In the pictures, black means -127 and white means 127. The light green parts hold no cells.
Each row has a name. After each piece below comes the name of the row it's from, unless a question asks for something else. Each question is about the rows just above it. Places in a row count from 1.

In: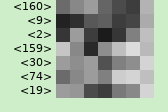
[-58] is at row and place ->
<9>, 6
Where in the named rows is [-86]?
<159>, 3
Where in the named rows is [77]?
<74>, 5
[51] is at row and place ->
<160>, 7
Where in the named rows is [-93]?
<9>, 1
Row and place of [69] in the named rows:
<159>, 1

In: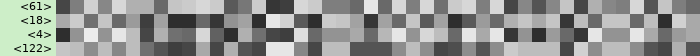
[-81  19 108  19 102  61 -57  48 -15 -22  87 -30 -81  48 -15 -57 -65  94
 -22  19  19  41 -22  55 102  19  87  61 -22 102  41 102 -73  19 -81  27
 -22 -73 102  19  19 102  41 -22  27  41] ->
<4>
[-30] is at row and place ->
<4>, 12
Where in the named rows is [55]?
<4>, 24
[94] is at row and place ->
<4>, 18
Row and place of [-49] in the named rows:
<122>, 29

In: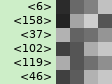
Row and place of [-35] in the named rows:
<46>, 2
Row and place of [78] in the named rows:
<158>, 3

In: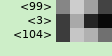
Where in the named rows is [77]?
<99>, 2
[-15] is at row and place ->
<104>, 4
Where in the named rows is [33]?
<99>, 3
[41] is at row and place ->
<3>, 2
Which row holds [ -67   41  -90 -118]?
<3>
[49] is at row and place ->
<104>, 3

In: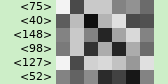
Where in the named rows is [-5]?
<98>, 1
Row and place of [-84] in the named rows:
<52>, 4
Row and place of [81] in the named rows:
<127>, 3

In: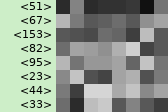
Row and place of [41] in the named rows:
<44>, 5
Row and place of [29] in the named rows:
<82>, 3
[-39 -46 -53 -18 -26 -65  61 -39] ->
<153>
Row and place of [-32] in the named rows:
<67>, 4

